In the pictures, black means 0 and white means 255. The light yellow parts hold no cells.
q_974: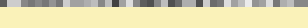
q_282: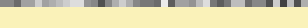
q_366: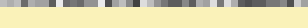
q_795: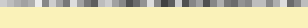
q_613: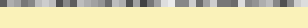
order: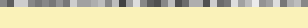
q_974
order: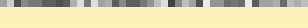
q_366
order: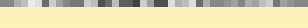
q_795
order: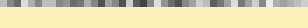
q_795
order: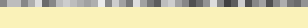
q_795
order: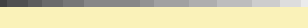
q_795

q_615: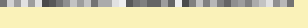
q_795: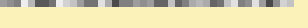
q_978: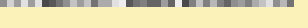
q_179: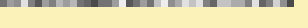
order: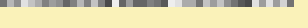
q_615
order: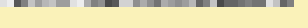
q_795
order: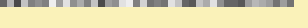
q_978
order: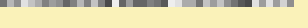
q_978
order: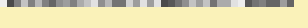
q_615
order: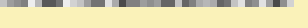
q_795
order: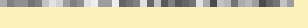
q_615

